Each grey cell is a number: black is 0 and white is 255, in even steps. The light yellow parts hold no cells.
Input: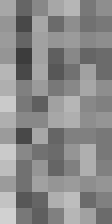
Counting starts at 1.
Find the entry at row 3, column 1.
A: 155
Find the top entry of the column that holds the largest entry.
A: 167
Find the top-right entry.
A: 142
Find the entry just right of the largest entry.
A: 120
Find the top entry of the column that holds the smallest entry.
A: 101
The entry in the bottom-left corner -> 209
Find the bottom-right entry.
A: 107
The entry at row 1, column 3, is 136
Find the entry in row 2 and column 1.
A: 149
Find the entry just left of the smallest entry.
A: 149
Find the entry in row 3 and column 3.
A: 161
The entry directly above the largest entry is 195

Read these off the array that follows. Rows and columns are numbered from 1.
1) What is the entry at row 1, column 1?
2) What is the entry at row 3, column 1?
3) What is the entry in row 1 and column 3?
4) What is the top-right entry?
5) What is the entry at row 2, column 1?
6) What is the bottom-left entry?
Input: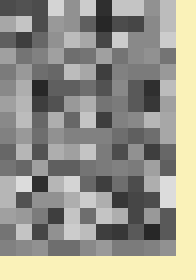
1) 76
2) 95
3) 76
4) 188
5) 167
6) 129

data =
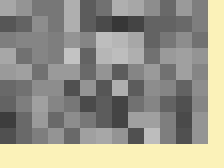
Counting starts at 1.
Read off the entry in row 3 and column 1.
126
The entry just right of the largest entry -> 99
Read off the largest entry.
195
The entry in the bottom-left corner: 80
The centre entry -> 148
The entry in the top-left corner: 167
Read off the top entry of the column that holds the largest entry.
175
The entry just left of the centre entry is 105
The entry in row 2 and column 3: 141
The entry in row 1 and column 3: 119
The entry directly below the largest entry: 154
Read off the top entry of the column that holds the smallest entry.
175
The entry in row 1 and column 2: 148
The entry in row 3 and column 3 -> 133
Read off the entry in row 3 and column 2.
133
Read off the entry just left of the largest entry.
126
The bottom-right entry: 148
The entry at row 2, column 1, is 86
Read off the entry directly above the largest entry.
148
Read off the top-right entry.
126
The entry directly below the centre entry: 86
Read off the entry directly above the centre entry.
182
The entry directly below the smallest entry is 182
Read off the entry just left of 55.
74
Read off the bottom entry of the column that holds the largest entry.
105

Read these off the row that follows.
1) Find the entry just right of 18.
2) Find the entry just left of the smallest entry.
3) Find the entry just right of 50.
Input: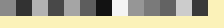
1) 244
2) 93
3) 178
